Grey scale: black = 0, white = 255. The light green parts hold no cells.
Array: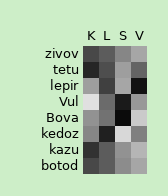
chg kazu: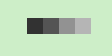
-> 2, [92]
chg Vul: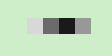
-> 1, [224]
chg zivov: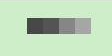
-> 2, [92]

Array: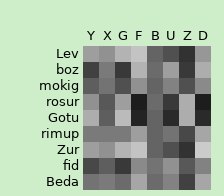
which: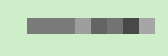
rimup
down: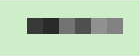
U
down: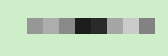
D

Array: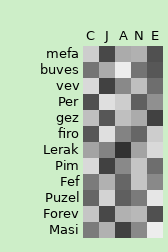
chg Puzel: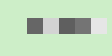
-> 4, [123]
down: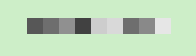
E

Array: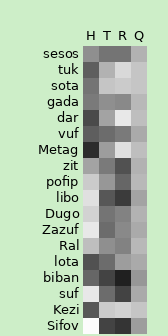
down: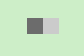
T
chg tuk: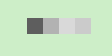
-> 4, [197]
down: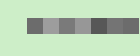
T
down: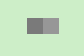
T
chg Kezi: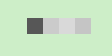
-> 3, [210]
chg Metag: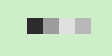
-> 4, [190]

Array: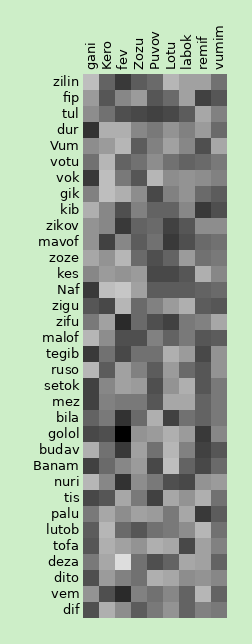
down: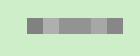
gani
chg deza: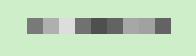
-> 2, [167]
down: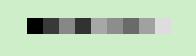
fev

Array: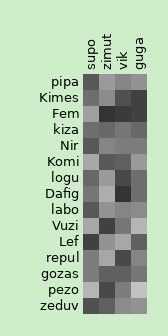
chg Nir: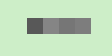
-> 3, [125]
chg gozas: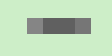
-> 1, [125]
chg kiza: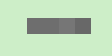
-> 2, [104]

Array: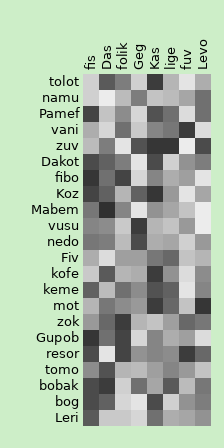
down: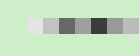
fuv
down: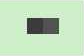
Kas
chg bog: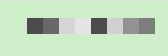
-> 2, [97]

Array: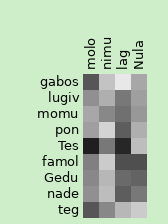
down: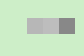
nimu
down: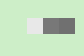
lag

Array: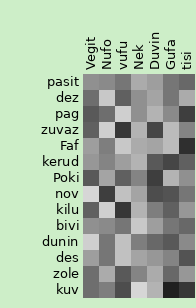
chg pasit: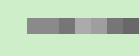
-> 1, [144]
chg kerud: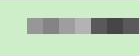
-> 7, [96]
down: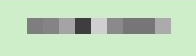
Nufo
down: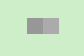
Duvin
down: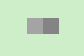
Nek
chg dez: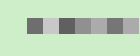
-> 5, [164]

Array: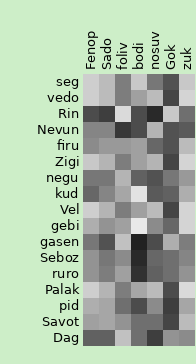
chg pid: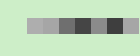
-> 4, [76]
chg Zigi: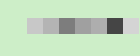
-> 5, [180]
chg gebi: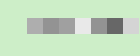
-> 5, [139]
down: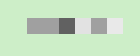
bodi
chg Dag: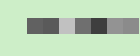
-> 2, [97]
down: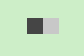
Gok
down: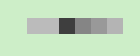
Sado

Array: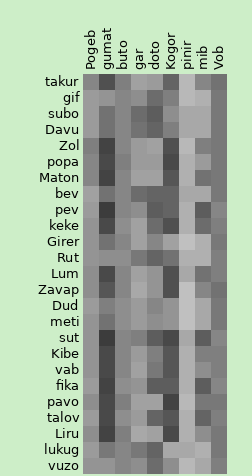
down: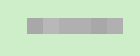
pinir
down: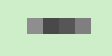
gumat
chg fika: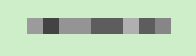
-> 3, [142]
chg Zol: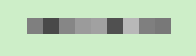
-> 2, [67]
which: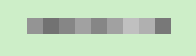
Girer
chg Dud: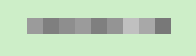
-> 5, [134]
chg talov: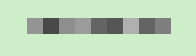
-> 1, [155]

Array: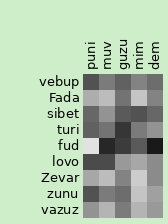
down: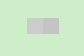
mim
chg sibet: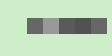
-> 2, [147]
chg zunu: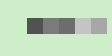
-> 5, [160]
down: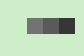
guzu
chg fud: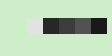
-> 4, [90]
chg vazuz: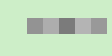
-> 2, [180]
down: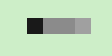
dem

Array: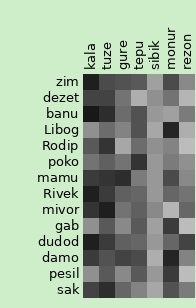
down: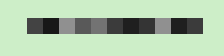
kala
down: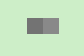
gure

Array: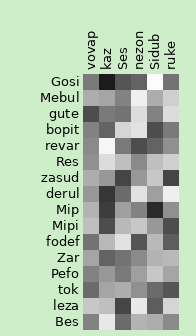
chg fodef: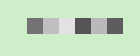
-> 2, [185]
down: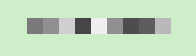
ruke
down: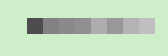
vovap
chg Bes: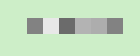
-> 6, [138]

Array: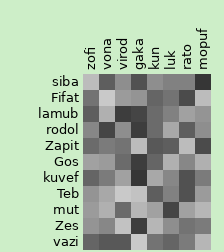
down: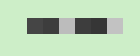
gaka
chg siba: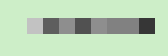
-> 1, [188]
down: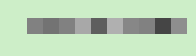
luk
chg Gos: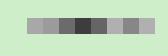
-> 1, [161]
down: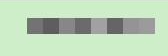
zofi

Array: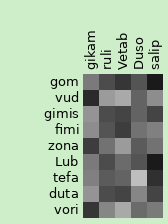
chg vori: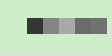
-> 5, [122]
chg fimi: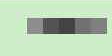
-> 3, [61]

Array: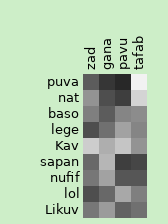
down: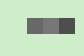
zad
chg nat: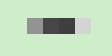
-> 2, [78]

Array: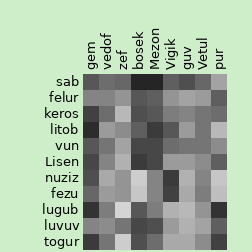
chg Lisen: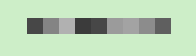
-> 7, [155]
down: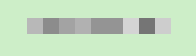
zef
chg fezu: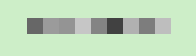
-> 7, [169]
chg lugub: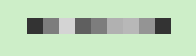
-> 4, [87]
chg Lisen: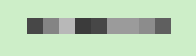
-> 3, [177]

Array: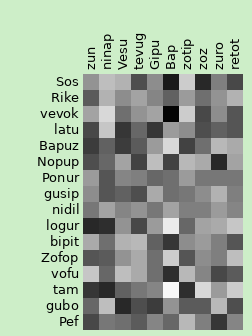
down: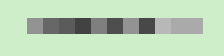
tevug
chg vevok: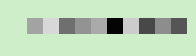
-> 5, [163]
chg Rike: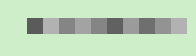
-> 3, [141]
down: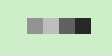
Vesu
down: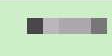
tevug

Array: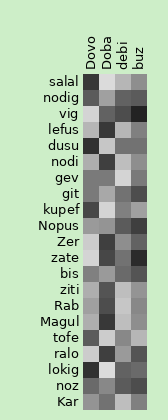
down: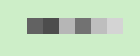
debi
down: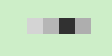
Dovo
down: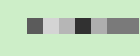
Dovo

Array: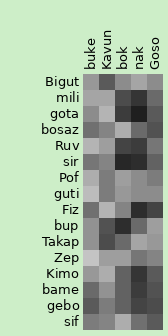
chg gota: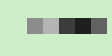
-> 5, [90]
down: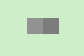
Kavun
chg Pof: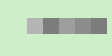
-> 1, [173]
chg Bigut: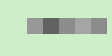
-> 2, [90]

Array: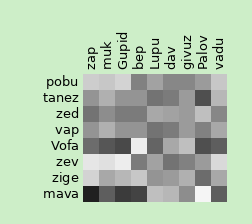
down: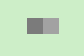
dav
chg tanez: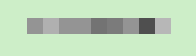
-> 7, [155]
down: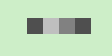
Palov
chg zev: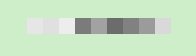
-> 6, [115]
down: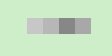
vadu

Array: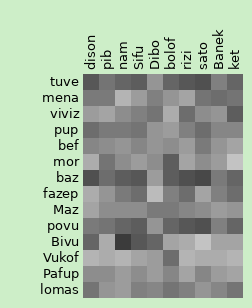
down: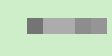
pib
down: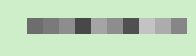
sato

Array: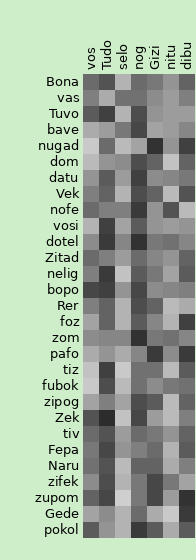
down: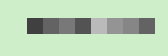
dibu
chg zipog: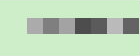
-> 1, [163]
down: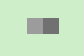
nitu
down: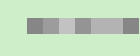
selo

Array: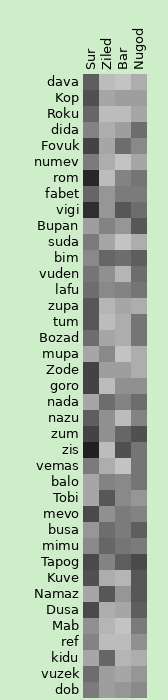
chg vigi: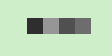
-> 3, [87]
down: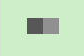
Ziled
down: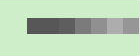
Nugod
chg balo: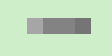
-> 3, [137]

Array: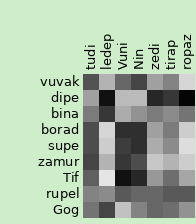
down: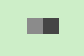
ledep
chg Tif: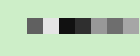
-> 4, [39]
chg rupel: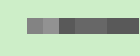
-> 2, [139]
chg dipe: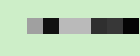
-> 5, [39]
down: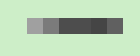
tudi
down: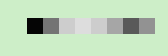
ropaz
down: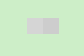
ledep

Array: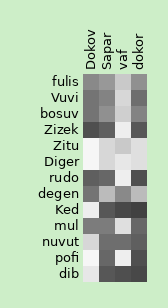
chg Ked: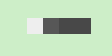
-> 4, [65]
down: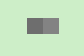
dokor
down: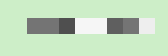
Dokov
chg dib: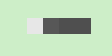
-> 4, [72]
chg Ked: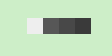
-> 4, [65]
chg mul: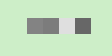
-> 1, [124]

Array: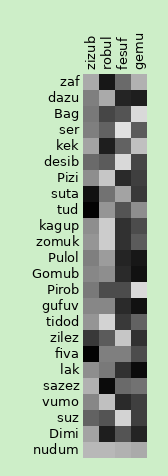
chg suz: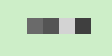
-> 1, [98]
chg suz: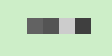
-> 3, [211]
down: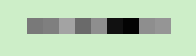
zizub
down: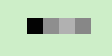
zizub
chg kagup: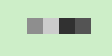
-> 4, [76]
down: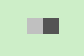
robul

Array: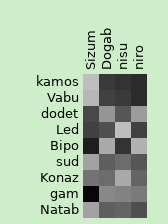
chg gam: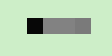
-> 2, [136]
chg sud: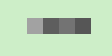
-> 3, [108]
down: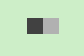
niro
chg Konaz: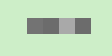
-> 4, [100]
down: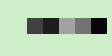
Sizum

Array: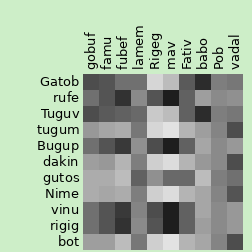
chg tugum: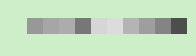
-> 6, [226]
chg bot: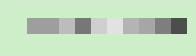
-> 9, [132]
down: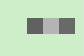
Fativ
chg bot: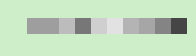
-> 10, [77]
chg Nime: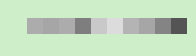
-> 5, [207]
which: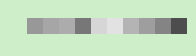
tugum

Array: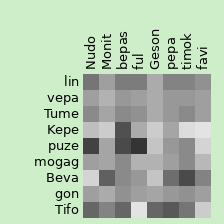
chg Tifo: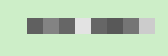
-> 1, [102]
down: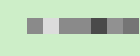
timok

